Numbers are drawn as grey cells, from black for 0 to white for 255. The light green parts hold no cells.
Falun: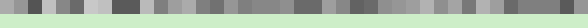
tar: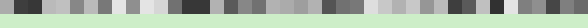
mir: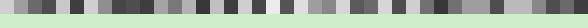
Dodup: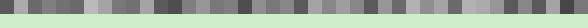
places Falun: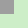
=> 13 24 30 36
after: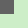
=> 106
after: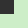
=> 228
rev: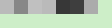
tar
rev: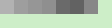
Falun

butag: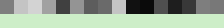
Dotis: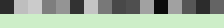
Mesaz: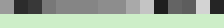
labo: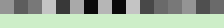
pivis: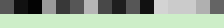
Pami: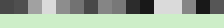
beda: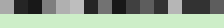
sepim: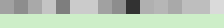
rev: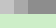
Mesaz
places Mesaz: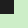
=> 12
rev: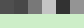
Dotis
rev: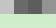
butag
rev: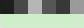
pivis
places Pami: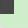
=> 1 7
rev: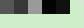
pivis

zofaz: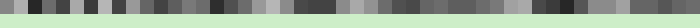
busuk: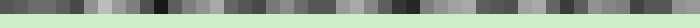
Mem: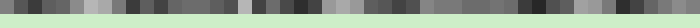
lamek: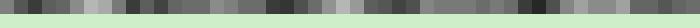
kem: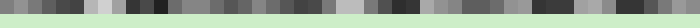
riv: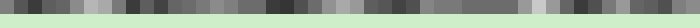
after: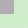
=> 39
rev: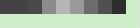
zofaz
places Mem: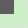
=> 4 11 16 27 41
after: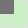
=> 108

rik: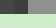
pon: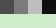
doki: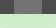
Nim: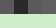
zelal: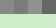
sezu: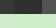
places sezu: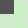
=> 4
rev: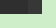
sezu
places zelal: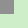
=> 3
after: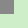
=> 123
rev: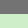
doki

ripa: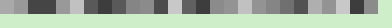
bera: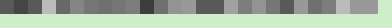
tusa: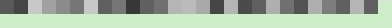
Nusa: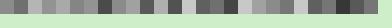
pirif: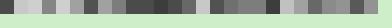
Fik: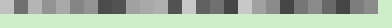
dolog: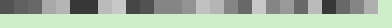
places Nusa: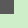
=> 11 26
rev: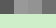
bera
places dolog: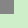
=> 12 13 17 20 26
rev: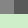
ripa
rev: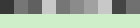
Nusa
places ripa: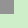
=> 17 19 24

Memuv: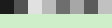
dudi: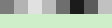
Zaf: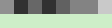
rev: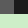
dudi
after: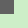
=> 131

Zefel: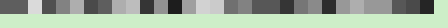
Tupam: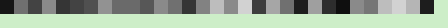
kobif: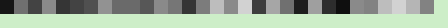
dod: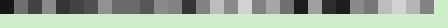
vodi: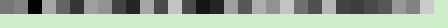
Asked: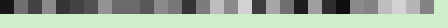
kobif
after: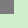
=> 189
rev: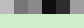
Tupam

